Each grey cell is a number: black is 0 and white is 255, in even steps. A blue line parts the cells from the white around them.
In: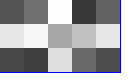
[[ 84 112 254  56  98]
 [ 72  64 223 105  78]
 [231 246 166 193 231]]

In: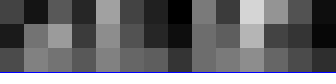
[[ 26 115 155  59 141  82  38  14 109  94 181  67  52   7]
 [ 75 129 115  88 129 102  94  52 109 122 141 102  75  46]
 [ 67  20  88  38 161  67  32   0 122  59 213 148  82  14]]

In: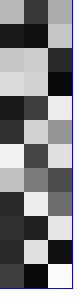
[[ 62   9 250]
 [ 25  62 236]
 [ 48  32 230]
 [242  68 224]
 [ 25  17 198]
 [184  56 172]
 [ 48 211 149]
 [ 40 236 109]
 [192 123  76]
 [198 205  40]
 [ 40 224  17]
 [218 211   9]]

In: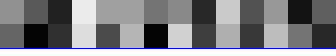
[[101   4  48 221  75 181   4 209  62 175  56 189 116  40]
 [145  89  33 235 160 160 116 137  40 202  82 152  19  95]]

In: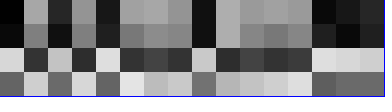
[[215  51 195  45 222  51  67  51 201  45  67  51  59 222 215 207]
 [100 207 106 215 100 228 188 201 114 182 195 207 222  94 106 106]
 [  1 167  38 148  23 161 167 148  16 174 154 161 154   9  23  38]
 [  9 127  16 127  31 120 140 134  16 174 134 120 134  31   9  31]]

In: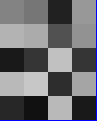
[[ 25  53 193  53]
 [ 39  17 185  25]
 [179 171  81 146]
 [185 199  45 165]
 [131 118  33 152]]
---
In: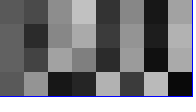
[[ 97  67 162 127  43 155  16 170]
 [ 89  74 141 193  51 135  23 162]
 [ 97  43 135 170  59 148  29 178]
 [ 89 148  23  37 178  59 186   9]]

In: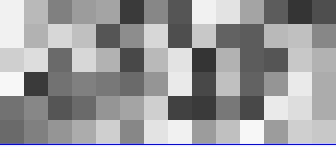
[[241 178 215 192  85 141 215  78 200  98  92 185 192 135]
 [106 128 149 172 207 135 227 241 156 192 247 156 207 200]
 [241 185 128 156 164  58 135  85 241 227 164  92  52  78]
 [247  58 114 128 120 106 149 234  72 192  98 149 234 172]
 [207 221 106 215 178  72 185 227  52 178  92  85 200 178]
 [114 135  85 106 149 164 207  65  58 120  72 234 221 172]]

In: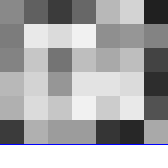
[[124 233 219 241 143 150 131]
 [176 219 198 241 204 233  82]
 [ 59 176 156 156  53  39 169]
 [184 211 150 227 227 219  45]
 [131 198 116 190 169 190  67]
 [137  96  59 103 184 211  32]]

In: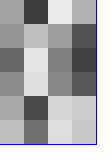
[[163  59 235 177]
 [191 110 221 199]
 [169  73 213 205]
 [149 191 157  81]
 [141 221 135  88]
 [102 227 128  65]]

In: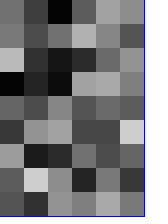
[[ 55 147 162  70  70 206]
 [ 84  49 147 127 169 120]
 [ 92 206 141  35 120  55]
 [100  76 134  84 106  92]
 [120  76 113 177 134  84]
 [155  27  43 113  76 100]
 [185  49  20  43 106 147]
 [  4  35  12 162 169 127]
 [113  62   4  92 162 141]]

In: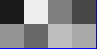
[[148 104 190 168]
 [ 26 238 127  71]]

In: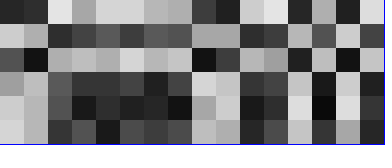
[[ 38  46 228 167 213 213 183 175  61  32 205 228  38 175  32 221]
 [ 82  18 175 190 175 213 183 197  18  61 183 159  32 190  18 197]
 [159 190  89  53  53  67  32  67 213 197  53  67 197  25 205  32]
 [205 183  82  25  46  32  38  18 167 205  25  46 221  10 221  53]
 [213 183  53  82  25  75  61  75 190 175  38  75 197  53 167  38]
 [205 175  46  67  89  61  89  82 167 167  46  61 183  82 205  67]]

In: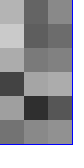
[[ 67 165 172]
 [115 137 145]
 [180 100 137]
 [172 122 129]
 [202  94 108]
 [159  47  86]]
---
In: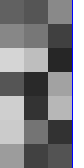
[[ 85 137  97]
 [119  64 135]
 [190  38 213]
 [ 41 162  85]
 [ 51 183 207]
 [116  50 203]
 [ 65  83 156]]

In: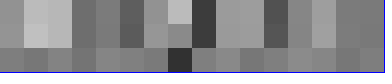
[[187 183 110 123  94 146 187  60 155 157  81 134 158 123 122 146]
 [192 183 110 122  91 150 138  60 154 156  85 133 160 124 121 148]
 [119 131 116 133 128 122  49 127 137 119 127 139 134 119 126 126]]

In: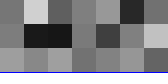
[[208  95 127 152  40 113 118]
 [ 25  22 122  63 128 193 125]
 [136 159 114 130 150 100 158]]

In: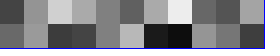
[[148 208 170 128  96 170 237 103  84 164  68]
 [154  60  68 128 184  26  13 149 118  62 105]]

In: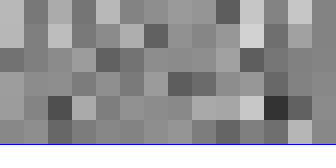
[[120 171 117 184 131 142 154 149  93 198 131 198 131 184]
 [127 189 121 139 174  97 145 134 151 210 111 161 131 183]
 [127 139 156  97 115 141 139 142 161  94 118 129 132 114]
 [140 142 124 143 122 155  93 107 141 151 104 130 136 157]
 [132  79 170 126 145 140 137 169 166 199  51  97 139 156]
 [142 103 124 135 131 142 149 125 101 127 111 182 136 136]]

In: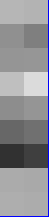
[[179 182]
 [127 144]
 [150 149]
 [219 191]
 [149 141]
 [112 103]
 [ 63  49]
 [169 171]
 [172 174]]
